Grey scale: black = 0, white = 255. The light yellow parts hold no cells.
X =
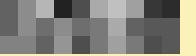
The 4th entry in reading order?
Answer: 34
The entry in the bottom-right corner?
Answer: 88
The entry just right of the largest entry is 160
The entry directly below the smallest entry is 140
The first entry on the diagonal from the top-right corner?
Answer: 44
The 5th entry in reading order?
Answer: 78
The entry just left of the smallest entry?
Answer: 182
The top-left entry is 98
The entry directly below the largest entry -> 170

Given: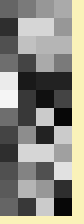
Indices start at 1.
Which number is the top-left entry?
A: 101
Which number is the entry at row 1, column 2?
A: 122
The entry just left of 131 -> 80
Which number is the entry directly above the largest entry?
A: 235
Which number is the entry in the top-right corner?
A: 170
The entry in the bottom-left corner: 101
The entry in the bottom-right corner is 7
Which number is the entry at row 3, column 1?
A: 80
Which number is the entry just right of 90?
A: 181
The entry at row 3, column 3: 181

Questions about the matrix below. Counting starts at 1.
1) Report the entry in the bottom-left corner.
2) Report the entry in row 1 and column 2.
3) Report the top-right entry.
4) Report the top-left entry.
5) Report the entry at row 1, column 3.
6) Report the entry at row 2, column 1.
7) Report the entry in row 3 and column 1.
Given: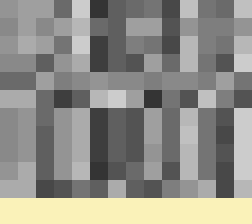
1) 171
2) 159
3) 192
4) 148
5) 159
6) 137
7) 148

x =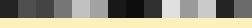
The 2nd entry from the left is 79
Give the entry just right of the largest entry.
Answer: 154
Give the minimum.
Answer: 13
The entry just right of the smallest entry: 48

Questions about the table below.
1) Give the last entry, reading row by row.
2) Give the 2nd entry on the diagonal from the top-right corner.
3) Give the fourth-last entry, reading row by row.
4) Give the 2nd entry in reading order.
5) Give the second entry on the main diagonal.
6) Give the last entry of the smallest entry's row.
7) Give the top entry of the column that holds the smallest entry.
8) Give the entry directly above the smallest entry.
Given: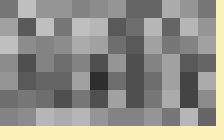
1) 101
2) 182
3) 149
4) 191
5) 89
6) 171
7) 140
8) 79

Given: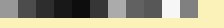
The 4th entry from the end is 97
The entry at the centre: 54
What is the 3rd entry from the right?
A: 87

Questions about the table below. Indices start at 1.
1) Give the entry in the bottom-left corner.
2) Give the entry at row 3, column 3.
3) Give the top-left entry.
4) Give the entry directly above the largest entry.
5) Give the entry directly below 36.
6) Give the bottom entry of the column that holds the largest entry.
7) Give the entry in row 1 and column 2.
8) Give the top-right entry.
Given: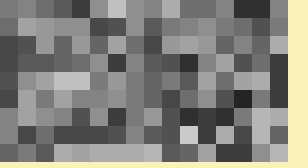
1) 101
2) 152
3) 122
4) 48
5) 122
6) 101
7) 131
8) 131

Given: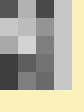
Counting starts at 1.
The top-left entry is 85
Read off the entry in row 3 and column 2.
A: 211
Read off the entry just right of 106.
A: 199
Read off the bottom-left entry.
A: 62
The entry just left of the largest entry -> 168
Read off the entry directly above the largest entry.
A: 188

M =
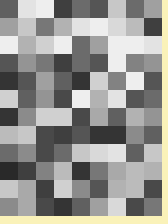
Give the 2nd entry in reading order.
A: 227
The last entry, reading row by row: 119
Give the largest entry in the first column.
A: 238
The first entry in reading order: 96
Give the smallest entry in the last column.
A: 63
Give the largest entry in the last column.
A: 227
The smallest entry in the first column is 41
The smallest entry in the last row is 52
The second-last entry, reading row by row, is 73
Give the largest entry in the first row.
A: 238
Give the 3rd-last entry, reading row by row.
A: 217
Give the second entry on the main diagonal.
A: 199
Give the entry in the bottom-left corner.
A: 139
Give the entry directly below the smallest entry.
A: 199
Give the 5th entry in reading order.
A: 107
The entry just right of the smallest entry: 63
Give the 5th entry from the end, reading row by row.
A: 96
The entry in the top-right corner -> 160
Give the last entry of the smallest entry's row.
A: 178
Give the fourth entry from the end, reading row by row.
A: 160
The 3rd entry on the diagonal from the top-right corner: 238
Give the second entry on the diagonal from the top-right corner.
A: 187
